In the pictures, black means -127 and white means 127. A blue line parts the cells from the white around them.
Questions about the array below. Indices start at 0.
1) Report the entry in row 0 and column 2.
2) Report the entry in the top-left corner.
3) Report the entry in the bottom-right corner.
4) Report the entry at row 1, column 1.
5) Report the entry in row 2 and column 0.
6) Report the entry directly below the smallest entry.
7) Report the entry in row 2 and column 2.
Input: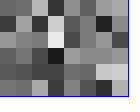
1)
56
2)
-24
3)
48
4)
34
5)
22
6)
-59
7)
-4

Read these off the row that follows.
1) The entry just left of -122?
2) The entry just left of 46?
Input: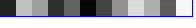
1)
-28
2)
91

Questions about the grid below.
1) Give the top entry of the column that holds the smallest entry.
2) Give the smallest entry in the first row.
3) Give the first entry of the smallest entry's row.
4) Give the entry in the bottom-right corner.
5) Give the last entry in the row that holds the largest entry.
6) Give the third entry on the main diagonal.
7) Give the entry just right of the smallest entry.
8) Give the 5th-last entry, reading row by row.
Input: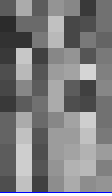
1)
-35
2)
-70
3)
-84
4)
20
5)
0
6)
-6
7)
-21
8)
-63

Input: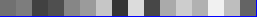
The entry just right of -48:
6
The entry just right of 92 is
-56
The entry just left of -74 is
70
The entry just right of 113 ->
62

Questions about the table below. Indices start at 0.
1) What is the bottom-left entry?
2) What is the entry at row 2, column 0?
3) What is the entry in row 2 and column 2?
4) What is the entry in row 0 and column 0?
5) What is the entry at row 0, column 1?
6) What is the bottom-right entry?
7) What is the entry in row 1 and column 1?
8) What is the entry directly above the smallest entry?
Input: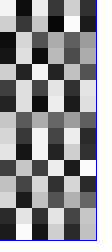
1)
-100
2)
-114
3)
-45
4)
115
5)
-114
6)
64
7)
-71
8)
-71

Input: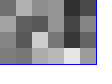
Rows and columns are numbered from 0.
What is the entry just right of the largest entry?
28
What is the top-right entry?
-53
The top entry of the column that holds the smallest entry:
-79
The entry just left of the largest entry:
56
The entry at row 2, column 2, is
77
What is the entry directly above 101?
-72
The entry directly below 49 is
-33

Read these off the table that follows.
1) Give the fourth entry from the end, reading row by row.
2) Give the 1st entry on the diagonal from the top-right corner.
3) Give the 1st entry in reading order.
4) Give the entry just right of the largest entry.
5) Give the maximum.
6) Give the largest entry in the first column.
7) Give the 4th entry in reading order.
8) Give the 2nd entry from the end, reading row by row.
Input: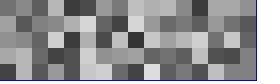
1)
-46
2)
17
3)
-13
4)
-33
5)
93
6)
40
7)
55
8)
1

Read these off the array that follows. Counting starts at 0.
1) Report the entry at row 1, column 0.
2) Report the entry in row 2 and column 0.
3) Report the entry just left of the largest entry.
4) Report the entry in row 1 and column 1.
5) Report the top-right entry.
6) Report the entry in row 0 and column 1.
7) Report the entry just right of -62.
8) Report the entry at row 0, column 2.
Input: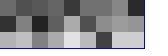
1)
-77
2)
51
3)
43
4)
1
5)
-85
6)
-47
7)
78
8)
-39

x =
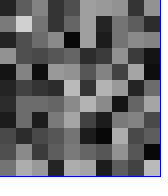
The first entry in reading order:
-91
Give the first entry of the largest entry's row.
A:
-5
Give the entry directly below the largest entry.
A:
-48
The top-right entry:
18
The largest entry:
80
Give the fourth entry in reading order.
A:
-75
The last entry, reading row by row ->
58
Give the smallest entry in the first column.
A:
-107
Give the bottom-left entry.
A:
-11
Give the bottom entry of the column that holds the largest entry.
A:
45
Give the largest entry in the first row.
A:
31
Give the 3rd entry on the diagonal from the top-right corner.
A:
-11
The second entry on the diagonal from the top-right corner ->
-34
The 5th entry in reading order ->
-48
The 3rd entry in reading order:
3
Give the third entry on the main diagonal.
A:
-19
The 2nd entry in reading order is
-34
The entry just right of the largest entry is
-11
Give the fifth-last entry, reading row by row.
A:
37
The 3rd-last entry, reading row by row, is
-34
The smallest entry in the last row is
-99

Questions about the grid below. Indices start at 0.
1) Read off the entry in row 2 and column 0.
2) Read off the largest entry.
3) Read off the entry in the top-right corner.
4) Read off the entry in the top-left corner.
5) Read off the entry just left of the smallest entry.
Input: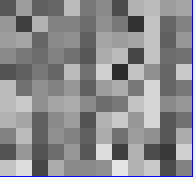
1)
29
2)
101
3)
37
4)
-39
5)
79

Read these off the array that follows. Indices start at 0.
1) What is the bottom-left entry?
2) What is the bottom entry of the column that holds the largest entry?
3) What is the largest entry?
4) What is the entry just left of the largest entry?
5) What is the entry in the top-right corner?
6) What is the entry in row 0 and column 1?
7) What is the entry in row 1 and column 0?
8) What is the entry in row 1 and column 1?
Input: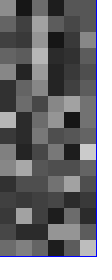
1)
-19
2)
61
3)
75
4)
-98
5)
-41
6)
-105
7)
-27
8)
-63
